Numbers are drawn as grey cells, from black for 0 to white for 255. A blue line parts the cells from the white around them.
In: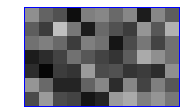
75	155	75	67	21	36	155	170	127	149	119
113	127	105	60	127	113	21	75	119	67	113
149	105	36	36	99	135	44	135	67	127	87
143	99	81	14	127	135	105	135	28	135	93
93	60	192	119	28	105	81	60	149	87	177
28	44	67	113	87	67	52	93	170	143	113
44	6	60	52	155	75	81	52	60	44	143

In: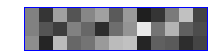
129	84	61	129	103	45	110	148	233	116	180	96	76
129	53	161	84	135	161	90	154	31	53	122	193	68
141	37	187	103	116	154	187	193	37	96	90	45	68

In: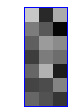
102	178	28
95	155	139
61	124	109
124	88	6
102	82	53
68	76	132
199	41	171

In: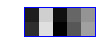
46	223	2	87	160
30	207	16	102	148

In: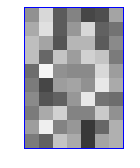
109	245	145	138	138	216	157
157	239	131	151	56	103	176
170	224	91	151	216	97	115
145	216	91	131	70	78	164
123	170	209	131	131	202	145
190	164	84	182	182	91	138
190	103	196	157	209	196	123
123	97	196	170	56	164	176
138	84	97	151	232	115	109
123	70	157	164	145	232	170

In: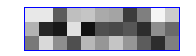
232	232	92	191	197	170	164	60	127	245	204
120	217	142	79	184	150	197	150	92	45	127
178	38	24	225	18	79	73	86	45	142	106
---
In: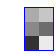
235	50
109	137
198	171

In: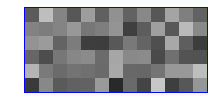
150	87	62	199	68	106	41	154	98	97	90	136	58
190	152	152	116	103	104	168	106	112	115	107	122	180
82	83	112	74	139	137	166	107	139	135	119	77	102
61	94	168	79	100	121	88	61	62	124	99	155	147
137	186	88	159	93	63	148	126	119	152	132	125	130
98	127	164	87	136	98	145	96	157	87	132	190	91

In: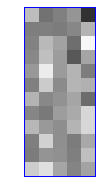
163	132	165	224	205
191	127	144	148	124
168	124	143	209	127
215	180	142	153	183
215	170	157	121	134
108	165	146	136	179
176	181	139	203	128
125	180	155	236	152
165	88	156	191	136
247	110	162	185	130
180	135	124	127	126
50	149	128	114	189

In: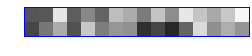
149	173	143	218	100	38	69	47	145	150	125	199	81	172	119	69
247	200	169	197	231	141	196	124	172	189	100	136	94	230	88	85

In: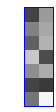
245	117
58	67
172	142
76	200
179	96
167	130
154	67

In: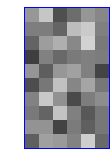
105	206	130	154	160	95
119	95	123	67	147	147
119	88	128	195	100	121
141	125	74	145	200	130
119	165	134	193	119	77
68	128	161	151	94	149
124	128	122	105	129	62
121	210	136	175	157	99
128	202	189	100	125	126
135	150	109	79	198	151
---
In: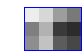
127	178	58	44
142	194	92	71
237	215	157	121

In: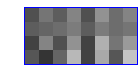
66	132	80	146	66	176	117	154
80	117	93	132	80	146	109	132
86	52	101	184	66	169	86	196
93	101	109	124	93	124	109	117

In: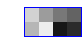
182	237	23	43
210	156	120	99

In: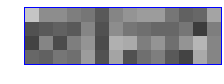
67	133	75	126	148	75	176	170	126	148	111	148	182	133
81	89	97	89	133	81	141	118	111	103	103	118	60	126
103	97	118	111	156	81	164	81	111	126	89	67	170	133
197	141	141	126	118	89	133	148	156	156	118	97	103	164

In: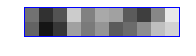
99	21	55	161	122	149	91	107	142	191	210
114	49	83	204	129	169	161	91	62	135	232

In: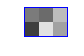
62	225	162
123	107	188
